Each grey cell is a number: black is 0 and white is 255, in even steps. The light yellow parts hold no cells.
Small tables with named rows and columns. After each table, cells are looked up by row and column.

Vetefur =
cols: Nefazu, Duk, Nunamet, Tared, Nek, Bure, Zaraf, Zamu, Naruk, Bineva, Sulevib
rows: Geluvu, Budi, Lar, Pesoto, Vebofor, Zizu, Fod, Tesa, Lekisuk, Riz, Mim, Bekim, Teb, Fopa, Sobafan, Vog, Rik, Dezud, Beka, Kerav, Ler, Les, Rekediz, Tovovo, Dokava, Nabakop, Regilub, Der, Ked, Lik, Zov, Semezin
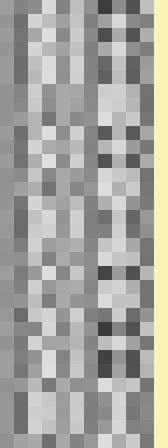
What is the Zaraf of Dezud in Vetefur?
133
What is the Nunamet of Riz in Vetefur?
180
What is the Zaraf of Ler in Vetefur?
134
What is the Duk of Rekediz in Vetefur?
107
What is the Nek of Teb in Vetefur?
169
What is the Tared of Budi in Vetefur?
188
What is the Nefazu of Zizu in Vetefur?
155
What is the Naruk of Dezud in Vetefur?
213
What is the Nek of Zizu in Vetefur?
144
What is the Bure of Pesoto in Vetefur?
191
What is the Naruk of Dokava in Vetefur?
215
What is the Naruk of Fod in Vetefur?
207
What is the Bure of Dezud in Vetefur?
175
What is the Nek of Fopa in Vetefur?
168
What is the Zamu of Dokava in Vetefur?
188
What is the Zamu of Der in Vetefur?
219
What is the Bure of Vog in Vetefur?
207
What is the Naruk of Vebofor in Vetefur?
193
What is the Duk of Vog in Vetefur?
108
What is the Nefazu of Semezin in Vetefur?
146

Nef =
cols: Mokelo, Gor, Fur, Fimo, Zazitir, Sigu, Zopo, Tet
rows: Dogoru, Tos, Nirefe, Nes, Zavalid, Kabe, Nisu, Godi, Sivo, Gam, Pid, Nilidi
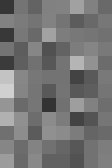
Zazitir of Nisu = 116
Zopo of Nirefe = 117
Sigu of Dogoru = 161
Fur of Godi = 118
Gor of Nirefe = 120
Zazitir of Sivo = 124
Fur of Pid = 131
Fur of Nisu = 117
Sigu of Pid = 87

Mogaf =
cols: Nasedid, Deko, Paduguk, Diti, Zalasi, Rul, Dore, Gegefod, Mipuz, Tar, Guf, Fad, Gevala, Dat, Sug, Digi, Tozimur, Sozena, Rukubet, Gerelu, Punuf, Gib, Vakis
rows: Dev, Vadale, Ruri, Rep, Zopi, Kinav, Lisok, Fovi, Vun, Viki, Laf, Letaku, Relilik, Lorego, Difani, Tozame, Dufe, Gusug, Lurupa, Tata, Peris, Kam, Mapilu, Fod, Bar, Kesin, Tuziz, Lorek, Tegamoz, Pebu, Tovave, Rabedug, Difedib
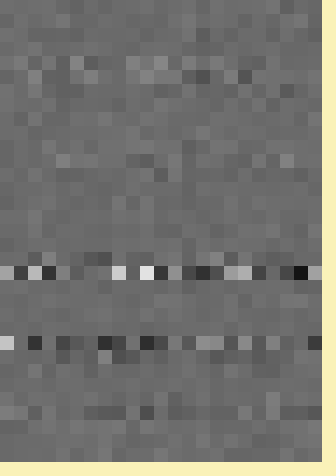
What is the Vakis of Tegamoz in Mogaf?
109
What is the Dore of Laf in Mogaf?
104
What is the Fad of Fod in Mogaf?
105
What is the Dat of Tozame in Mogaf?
107
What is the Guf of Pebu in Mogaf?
78
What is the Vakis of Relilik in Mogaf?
106
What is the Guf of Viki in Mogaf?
105
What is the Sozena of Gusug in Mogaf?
109
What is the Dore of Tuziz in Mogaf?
98
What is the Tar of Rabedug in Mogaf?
102
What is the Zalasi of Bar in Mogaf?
70
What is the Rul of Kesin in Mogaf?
102
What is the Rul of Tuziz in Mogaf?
108
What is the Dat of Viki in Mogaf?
109
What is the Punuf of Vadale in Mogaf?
112
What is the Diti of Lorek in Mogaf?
105
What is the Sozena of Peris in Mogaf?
108
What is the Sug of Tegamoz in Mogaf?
112
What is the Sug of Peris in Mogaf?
104

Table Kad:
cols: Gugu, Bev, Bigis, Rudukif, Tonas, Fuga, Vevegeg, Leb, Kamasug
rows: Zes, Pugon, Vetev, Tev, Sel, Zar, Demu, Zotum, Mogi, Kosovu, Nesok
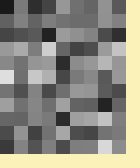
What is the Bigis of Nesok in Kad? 83
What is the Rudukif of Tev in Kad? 206
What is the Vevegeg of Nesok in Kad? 127
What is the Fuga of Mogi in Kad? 159
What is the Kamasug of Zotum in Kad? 101
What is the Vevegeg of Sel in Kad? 151
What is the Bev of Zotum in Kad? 113
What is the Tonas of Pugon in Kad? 114
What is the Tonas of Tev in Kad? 101
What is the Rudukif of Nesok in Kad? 127
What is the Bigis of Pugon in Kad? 99
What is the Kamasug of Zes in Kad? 89
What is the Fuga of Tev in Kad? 67
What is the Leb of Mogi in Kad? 194
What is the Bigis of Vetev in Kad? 89
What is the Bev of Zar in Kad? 112
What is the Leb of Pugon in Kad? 145
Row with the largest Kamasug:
Tev

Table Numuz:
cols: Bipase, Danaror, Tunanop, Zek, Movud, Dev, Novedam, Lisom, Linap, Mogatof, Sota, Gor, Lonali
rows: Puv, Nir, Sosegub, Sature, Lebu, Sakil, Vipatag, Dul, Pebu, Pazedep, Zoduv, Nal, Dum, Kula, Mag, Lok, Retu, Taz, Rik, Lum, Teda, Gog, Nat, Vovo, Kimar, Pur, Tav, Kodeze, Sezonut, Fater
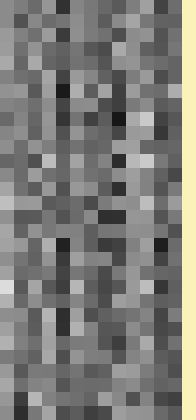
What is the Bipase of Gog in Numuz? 177
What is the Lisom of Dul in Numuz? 77
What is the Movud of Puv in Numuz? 49
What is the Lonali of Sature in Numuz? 118
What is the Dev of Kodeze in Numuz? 108
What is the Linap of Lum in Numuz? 121
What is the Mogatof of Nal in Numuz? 184
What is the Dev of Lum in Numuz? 119
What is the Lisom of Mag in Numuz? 123
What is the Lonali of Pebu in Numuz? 87
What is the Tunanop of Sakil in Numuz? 106
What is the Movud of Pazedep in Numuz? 81
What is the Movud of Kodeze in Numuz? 85
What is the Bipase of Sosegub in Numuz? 154
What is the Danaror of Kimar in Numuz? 128
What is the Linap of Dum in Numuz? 141
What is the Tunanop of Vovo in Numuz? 92
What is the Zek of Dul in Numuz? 141
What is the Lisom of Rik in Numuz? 133
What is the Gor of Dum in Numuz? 97
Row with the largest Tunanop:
Sezonut

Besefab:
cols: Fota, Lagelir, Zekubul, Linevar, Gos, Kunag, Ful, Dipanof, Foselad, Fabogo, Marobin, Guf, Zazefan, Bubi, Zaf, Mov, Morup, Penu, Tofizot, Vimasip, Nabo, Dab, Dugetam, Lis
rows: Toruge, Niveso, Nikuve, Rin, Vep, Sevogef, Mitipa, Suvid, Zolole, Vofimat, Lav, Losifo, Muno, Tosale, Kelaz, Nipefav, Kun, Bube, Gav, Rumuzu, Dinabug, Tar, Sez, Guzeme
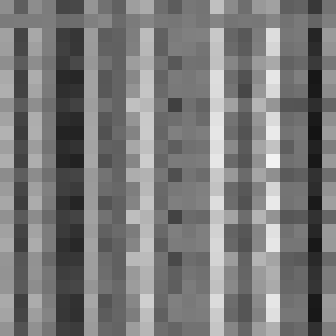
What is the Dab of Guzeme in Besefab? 106
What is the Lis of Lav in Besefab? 126
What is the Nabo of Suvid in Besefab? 85
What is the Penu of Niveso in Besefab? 120
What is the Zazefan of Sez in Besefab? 126
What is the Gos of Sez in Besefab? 55
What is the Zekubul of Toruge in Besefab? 141
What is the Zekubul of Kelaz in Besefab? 172
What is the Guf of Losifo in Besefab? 102
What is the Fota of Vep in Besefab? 142
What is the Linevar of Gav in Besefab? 105
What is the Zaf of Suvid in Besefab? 99
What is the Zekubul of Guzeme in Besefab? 145
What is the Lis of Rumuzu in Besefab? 125
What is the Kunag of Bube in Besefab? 40
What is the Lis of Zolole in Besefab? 142
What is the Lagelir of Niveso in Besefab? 124
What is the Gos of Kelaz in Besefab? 49

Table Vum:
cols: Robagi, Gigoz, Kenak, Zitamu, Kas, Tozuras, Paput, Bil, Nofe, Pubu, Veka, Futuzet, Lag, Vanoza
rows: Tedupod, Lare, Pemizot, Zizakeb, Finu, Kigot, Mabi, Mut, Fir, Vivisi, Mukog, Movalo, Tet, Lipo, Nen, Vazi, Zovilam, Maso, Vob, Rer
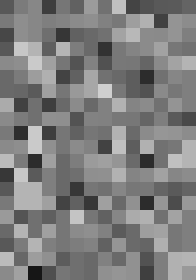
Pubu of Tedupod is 68
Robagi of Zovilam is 105
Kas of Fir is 143
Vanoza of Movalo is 180
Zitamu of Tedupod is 62
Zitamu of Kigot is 176
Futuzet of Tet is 162
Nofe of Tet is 178

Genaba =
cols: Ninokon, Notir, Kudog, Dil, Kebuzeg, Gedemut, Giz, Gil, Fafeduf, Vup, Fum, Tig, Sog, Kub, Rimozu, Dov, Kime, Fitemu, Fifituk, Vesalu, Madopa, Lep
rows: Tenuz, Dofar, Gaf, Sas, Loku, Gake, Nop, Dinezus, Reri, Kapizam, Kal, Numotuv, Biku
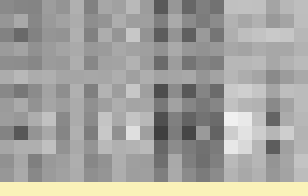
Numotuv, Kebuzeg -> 158
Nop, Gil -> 179
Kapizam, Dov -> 99
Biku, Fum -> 159
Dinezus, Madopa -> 163
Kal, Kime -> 231
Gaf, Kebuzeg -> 147
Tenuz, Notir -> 133
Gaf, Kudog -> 130
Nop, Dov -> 107
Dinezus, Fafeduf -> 174
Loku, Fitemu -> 183
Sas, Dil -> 156
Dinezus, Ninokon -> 155
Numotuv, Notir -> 167
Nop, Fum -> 159
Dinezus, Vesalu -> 137
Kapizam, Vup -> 223

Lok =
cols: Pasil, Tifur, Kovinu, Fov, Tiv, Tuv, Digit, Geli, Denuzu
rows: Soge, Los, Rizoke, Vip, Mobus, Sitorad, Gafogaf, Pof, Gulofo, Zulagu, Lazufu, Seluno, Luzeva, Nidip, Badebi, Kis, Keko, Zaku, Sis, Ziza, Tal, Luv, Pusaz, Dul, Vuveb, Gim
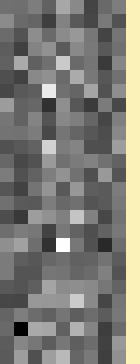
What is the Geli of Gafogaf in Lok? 82
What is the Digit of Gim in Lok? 121
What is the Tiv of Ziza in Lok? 116
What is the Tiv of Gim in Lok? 185
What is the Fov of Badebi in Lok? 125
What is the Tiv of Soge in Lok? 167
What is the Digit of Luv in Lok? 138
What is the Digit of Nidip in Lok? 94
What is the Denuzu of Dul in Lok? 107
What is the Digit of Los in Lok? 71
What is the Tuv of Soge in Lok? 137
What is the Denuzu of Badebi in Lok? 120
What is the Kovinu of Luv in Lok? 152
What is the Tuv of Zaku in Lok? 119
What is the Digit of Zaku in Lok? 81

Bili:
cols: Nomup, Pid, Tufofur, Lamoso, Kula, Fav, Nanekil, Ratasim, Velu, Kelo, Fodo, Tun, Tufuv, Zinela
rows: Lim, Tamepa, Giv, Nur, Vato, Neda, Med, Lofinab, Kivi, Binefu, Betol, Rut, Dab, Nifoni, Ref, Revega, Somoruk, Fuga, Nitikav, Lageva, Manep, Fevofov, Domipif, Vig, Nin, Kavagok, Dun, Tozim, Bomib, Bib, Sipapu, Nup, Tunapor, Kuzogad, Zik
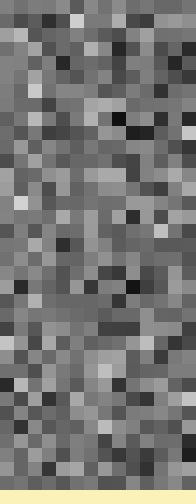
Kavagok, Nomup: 142
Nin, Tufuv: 53
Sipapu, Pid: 51
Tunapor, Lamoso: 127
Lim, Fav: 90
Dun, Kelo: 91

